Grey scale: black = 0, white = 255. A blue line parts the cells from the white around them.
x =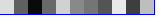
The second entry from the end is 62
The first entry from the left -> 221
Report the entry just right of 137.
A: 117

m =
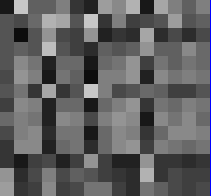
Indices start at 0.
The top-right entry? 127
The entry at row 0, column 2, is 96
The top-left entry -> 24
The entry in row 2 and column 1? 13
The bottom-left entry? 157
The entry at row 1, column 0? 84
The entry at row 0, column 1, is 199
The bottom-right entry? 73
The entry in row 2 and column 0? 84
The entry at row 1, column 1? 73

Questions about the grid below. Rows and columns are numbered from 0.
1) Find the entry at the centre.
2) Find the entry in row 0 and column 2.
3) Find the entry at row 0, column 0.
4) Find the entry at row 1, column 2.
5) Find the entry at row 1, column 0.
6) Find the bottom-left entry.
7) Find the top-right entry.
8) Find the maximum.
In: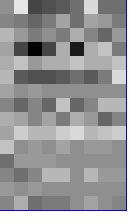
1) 194
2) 69
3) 143
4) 102
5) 133
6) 133
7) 111
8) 229

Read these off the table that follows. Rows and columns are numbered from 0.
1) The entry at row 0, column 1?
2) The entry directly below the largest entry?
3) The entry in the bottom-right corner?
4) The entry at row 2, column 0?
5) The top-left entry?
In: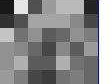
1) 230
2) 80
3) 104
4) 197
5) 25

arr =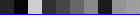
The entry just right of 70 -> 103
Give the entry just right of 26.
148
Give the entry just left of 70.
49

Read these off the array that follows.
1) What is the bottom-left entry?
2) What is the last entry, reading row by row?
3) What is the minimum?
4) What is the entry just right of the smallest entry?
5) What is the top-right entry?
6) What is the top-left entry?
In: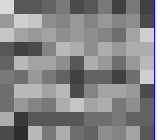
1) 75
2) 87
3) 45
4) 185
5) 65
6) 218

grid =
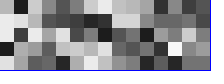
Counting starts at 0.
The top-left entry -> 184
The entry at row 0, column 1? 28
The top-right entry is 84
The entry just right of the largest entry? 136
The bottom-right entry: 115
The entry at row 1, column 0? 235
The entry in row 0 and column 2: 204
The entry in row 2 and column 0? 235
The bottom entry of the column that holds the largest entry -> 38
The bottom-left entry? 225
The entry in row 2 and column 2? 235

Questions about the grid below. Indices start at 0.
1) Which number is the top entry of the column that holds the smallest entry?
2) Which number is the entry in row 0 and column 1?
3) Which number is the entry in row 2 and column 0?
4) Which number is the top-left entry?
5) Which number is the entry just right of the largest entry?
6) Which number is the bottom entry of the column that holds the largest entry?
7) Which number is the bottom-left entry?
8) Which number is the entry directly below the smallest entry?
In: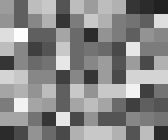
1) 33
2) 95
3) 222
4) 156
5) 95
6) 73
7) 43
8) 222

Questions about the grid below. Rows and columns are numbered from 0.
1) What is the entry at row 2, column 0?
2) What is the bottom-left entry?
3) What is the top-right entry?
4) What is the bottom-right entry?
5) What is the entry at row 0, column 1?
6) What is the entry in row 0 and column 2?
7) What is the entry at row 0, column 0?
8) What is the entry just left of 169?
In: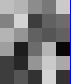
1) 180
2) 61
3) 202
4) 50
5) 180
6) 140
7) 191
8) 202

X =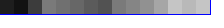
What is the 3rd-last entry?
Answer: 197
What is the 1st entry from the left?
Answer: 30
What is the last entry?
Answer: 197
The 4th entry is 122

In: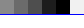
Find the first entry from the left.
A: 137
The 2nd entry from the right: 0
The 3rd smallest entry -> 78

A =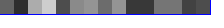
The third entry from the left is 172
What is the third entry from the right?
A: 117
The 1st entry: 99
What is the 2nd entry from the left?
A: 46

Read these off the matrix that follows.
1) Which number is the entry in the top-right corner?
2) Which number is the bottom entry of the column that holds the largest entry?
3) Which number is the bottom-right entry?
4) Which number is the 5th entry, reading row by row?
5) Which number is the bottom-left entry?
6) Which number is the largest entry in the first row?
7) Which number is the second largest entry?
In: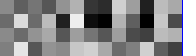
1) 169
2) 199
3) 64
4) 147
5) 127
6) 208
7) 229
